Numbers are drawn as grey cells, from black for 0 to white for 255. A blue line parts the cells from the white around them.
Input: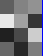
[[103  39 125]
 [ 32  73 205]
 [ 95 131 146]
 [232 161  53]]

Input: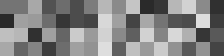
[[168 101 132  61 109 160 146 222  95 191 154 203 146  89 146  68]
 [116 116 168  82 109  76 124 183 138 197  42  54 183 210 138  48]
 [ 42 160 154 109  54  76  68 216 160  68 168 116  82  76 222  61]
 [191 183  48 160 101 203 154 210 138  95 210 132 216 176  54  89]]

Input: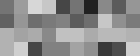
[[ 97 150 110 122 129  91 110 199 144 122]
 [116 156 215 199  70 116  33 137  91 150]
 [178 163 171 137 193 193 171 185 185 178]
 [178 207  70 129 129 163 144  56  76 207]]

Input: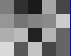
[[125  48  26 166  70]
 [218  88 195  70 101]
 [150 117 132 138 203]
 [174 187  33 180 101]]

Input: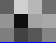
[[148  14 163 169]
 [126  66  87 133]
 [ 95 207 183 110]]

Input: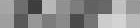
[[159  89 152 125 137  75 117 204 211 184]
 [166 110  62 184 145 125  97 103 192 152]]
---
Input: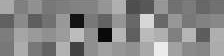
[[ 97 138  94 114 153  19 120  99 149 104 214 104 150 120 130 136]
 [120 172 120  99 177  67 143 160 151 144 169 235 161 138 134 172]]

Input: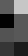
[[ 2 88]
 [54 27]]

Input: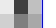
[[208 127 168]]

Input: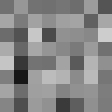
[[166 123 162 142 160 164  97 167]
 [171 103 167 149 136 122 155 113]
 [126  23 161 188 179 139 186 118]
 [133  78 155 145  58  94 144 123]]

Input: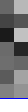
[[ 68  84]
 [107  38]
 [ 91 163]]

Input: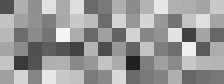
[[194 160 145 126 169 201 188 108 212 152 214 152 116 195 223 165]
 [165 139  79  95  84  66 179  78 151 100 195 126 110 239  90 173]
 [160 212 134 233 200 193 123 137 217 106 122 131 175 102 113 120]]
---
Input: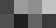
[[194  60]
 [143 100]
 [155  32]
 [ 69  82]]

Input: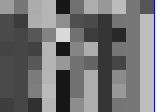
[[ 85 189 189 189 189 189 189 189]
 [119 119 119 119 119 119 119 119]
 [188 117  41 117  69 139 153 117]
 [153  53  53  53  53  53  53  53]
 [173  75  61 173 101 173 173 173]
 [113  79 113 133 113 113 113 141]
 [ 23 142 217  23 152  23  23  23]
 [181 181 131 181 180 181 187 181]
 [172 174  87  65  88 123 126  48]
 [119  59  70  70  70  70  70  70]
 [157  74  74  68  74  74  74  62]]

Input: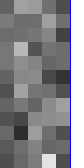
[[ 77 111  66 108 109  51  81 159 145  80 107  77]
 [112 159 134 115 102  72 113 139 141 110 102 227]
 [155 110 118  84 132 139 117 100 137 157 131 124]
 [161 109 112 184 142 136 162 120  71  45 110 104]
 [ 98 122 108 119 119  99  81 100  81 104  89  78]]

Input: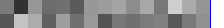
[[149 144]
 [171 122]
 [206  87]
 [119 129]
 [168 123]
 [140 112]
 [165 119]
 [156  83]
 [152 153]
 [ 90 111]
 [112 158]
 [108  97]
 [151 173]
 [ 50 195]
 [122  86]]

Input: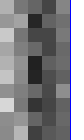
[[133 112 121 105 108  97 142  98 104  98]
 [ 69  99  70  69  96  78  73  69  75  89]
 [101  38  70 105  33  36 105  52 101  64]
 [119 163 118 127 146 138 127 121 150 182]
 [177 151 201 166 178 196 144 215 141 138]]

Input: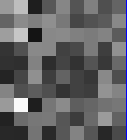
[[100 136  91 145 105  78 132 119  98  74]
 [ 79  90 131  62  56 137 147 114 155  39]
 [128  82 123 123  84  55  61 102 106  86]
 [ 84  70 128  73  50  65  65  94  60 131]
 [134 120 138  65  68  99  51 139  86  87]
 [ 87 143 136 136  45  62  79 118 121  41]
 [ 30 127  20 137 130 144  93  30 119 116]
 [190 139 198  81  47  69  80 249 108  39]
 [154 100 158  52  49  36 132 154  34  40]]
